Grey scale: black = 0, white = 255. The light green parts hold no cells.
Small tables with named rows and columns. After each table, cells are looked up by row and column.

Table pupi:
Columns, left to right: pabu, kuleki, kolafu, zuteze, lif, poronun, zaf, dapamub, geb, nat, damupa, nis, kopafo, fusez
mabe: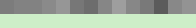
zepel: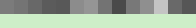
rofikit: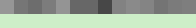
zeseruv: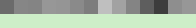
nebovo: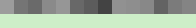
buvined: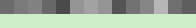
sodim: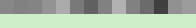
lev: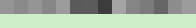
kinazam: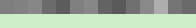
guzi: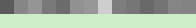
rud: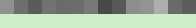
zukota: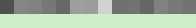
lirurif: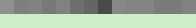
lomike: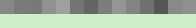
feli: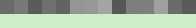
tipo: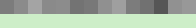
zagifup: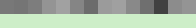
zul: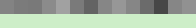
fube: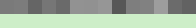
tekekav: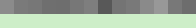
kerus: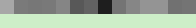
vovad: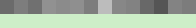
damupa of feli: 127
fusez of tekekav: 109
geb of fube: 87
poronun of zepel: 140
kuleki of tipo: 139
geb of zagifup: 160
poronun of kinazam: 128
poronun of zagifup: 133
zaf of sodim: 97

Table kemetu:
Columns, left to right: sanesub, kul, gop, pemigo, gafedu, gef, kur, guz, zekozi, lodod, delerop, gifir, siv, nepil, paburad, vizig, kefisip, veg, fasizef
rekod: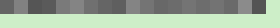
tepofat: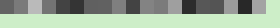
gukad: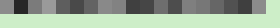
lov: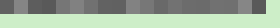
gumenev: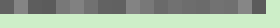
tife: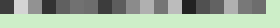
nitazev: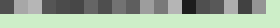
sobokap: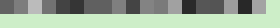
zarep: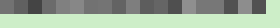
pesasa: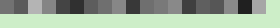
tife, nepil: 34
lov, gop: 93
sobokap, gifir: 122
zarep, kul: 96
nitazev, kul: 167
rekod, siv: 108
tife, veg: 120
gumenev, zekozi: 97
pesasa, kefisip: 137
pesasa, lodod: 56
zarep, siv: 79
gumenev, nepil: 109
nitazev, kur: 101
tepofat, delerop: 131
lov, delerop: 119
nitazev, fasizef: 148
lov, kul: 133
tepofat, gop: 186
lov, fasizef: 89
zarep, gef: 135

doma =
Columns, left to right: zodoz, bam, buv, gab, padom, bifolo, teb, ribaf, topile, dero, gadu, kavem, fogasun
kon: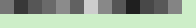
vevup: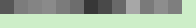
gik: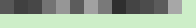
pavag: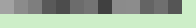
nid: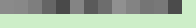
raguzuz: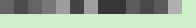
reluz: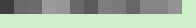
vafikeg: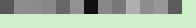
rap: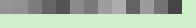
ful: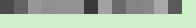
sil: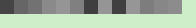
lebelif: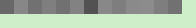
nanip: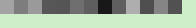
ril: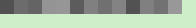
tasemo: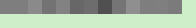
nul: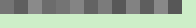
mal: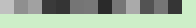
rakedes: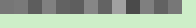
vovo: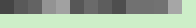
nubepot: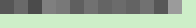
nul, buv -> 138
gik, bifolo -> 92
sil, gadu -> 125
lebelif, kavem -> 126
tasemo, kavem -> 127
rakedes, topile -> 161
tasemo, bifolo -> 103
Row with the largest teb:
kon

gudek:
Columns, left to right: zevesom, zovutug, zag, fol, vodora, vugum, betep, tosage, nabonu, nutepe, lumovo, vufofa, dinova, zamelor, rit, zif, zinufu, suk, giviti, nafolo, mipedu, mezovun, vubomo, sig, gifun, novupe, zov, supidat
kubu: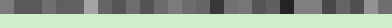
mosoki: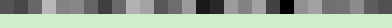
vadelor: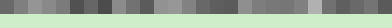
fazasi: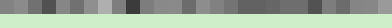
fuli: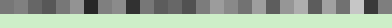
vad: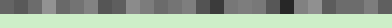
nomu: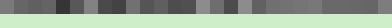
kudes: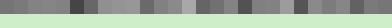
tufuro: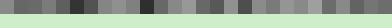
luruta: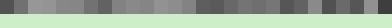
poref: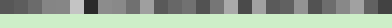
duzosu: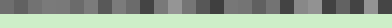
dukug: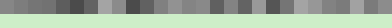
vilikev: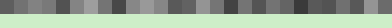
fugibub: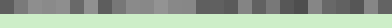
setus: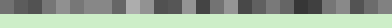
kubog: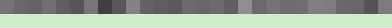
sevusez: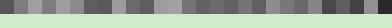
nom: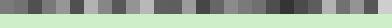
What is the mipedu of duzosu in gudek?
67
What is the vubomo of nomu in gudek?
120
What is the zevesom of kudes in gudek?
117
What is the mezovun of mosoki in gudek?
145
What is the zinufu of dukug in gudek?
131
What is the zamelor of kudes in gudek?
168
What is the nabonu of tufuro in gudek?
144
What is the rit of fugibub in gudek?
95
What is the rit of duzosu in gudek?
87
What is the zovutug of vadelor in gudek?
127
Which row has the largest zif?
fuli

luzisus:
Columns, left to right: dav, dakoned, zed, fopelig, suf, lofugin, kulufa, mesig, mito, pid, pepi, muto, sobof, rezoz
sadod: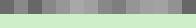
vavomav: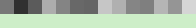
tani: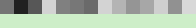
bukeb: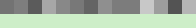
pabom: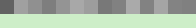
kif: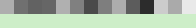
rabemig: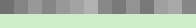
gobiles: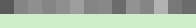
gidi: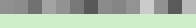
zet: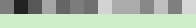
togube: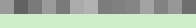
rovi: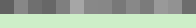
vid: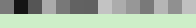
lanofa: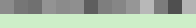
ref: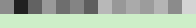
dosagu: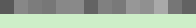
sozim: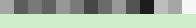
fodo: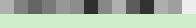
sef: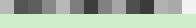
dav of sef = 185
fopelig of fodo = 122
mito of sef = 166
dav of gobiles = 90
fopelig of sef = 137
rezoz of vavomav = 213
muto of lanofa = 124
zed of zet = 87
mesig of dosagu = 128

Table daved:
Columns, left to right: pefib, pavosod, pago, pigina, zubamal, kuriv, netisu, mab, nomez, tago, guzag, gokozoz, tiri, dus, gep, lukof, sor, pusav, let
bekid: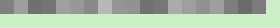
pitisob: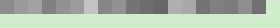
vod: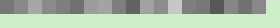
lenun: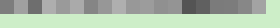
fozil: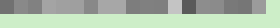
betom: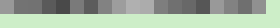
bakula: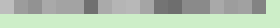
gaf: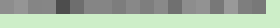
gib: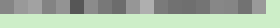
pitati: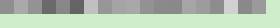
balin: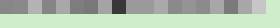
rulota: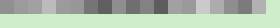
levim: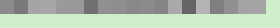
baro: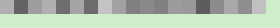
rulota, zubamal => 155
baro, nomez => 162
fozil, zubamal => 160
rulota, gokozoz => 93
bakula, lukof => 169
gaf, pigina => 134
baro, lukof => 140
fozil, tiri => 196
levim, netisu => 112
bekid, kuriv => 152

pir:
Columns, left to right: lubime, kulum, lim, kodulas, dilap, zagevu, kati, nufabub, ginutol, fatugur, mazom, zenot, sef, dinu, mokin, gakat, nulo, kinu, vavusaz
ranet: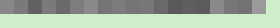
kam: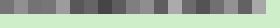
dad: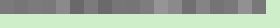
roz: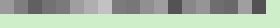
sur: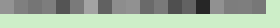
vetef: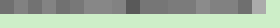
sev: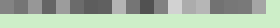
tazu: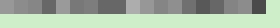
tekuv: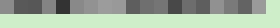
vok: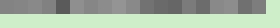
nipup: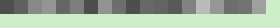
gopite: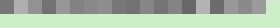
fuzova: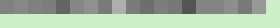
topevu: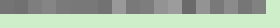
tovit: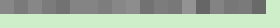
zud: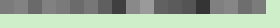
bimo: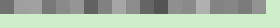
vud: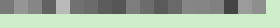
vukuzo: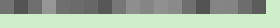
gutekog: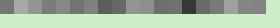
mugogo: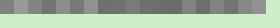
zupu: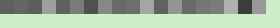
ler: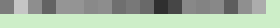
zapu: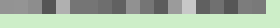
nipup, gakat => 150
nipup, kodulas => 148
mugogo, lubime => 128
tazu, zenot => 133
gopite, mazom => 134
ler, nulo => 93
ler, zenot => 47
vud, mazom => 108
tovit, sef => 120
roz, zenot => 158
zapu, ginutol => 97
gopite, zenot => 116
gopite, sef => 132
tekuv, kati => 146
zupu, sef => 149

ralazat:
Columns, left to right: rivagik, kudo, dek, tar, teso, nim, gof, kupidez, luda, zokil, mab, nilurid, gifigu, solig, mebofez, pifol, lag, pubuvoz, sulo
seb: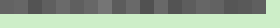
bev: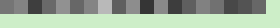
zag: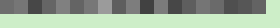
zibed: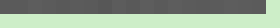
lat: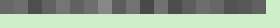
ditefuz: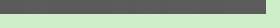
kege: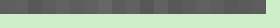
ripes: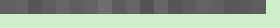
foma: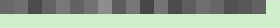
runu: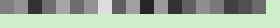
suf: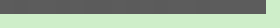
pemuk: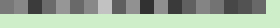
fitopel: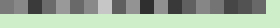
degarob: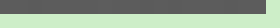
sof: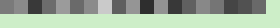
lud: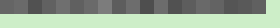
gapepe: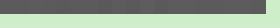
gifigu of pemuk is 58
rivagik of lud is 101
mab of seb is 81
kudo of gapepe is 91
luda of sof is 95
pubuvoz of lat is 88
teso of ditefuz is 91
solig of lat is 93
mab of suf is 92
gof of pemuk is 136
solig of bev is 95
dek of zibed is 93
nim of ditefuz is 91
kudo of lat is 110
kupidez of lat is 135
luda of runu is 96
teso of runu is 166
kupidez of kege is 102

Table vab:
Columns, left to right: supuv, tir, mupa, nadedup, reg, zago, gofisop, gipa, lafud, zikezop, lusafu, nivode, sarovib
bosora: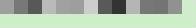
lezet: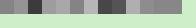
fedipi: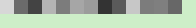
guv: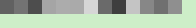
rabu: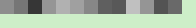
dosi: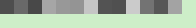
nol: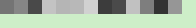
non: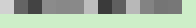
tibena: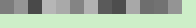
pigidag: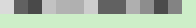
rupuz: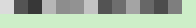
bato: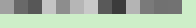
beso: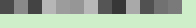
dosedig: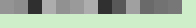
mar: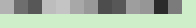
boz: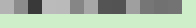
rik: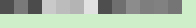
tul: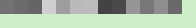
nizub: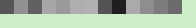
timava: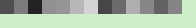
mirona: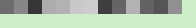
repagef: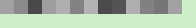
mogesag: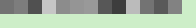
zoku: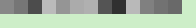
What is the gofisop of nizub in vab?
177
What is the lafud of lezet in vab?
84
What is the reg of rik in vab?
188
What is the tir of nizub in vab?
145
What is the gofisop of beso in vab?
184
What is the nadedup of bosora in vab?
186
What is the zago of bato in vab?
182
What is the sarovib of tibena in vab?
148
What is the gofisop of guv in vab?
214
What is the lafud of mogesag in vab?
61
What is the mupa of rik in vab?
75

